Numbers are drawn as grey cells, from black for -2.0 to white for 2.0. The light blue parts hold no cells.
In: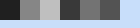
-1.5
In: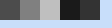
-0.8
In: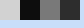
1.3
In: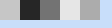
1.1
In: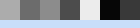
0.7
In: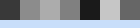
-1.1
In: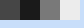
-0.9
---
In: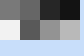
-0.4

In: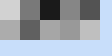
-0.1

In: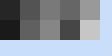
-0.7

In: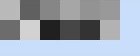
-0.5

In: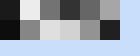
1.7

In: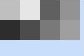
1.6
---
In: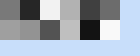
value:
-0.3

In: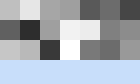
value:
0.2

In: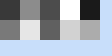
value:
-1.6

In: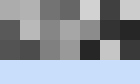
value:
-1.4

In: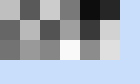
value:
1.3

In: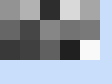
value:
-0.1

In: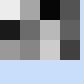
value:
-0.5
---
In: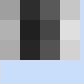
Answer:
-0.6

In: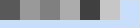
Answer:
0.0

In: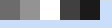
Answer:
2.0

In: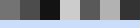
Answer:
-1.7

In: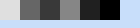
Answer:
-1.1

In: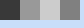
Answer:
1.2

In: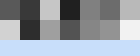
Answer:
1.1

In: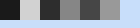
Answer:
-1.3

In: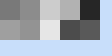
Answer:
1.2

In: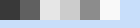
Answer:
1.6
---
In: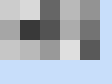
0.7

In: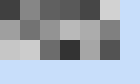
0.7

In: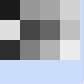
-0.4

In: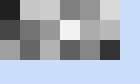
0.7

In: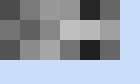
0.9

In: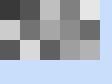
0.2
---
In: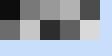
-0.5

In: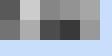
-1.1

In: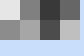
-0.8

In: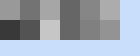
0.0

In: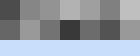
-0.7

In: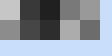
0.7
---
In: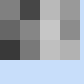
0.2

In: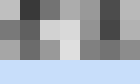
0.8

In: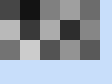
0.1

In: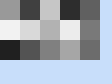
-0.1

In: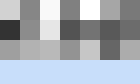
-0.3

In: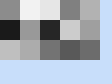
0.5
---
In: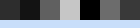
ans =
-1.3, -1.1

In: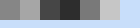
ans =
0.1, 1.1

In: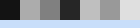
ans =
-1.7, 1.5

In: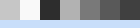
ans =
1.1, -1.0

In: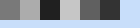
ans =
-0.1, -1.2

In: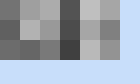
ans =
-0.2, 0.3

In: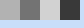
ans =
0.8, -1.1
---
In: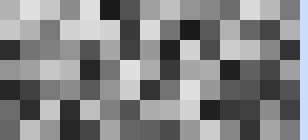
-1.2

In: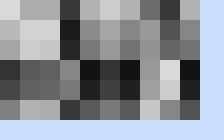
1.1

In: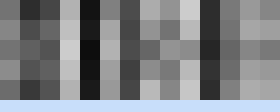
0.0

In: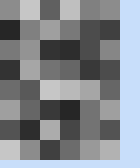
-0.3

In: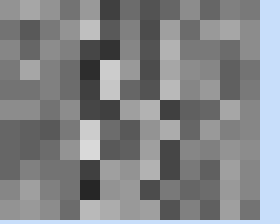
-0.5

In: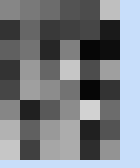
0.7
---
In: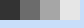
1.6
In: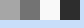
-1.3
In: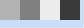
-1.1
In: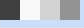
0.3
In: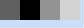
1.3
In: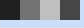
-0.9
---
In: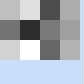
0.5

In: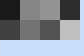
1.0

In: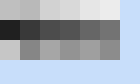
-0.2

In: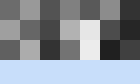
-1.4

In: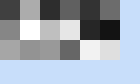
-1.7

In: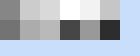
-1.3

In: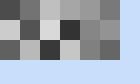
0.3

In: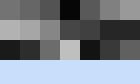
-1.4
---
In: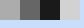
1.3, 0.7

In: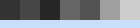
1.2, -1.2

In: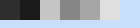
1.5, -1.3

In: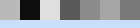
-0.1, 0.9

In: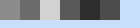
-0.8, 0.2

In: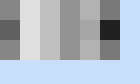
-0.1, 0.1

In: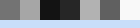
1.9, -0.2
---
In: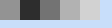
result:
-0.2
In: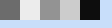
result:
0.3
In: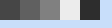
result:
0.0
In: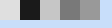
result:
1.1
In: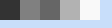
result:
-0.4
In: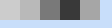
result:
-0.1
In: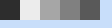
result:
0.6
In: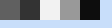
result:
1.8
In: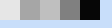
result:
1.0
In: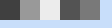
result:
1.7
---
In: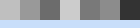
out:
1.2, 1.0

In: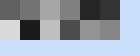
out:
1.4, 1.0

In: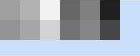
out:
1.8, 1.3

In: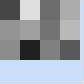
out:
1.5, 0.9

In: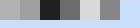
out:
1.4, 0.8

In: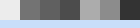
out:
1.7, 0.7

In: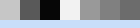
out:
1.8, 1.1

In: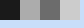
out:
1.2, 0.7
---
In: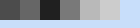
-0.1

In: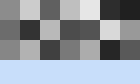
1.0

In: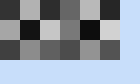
-0.4

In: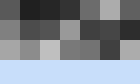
-1.2

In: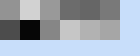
-0.3

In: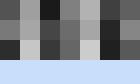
0.0

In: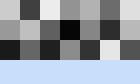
0.3

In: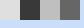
-0.4
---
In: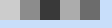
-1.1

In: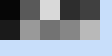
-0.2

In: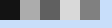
-0.5

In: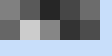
0.1

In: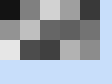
-1.0

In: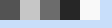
-0.3
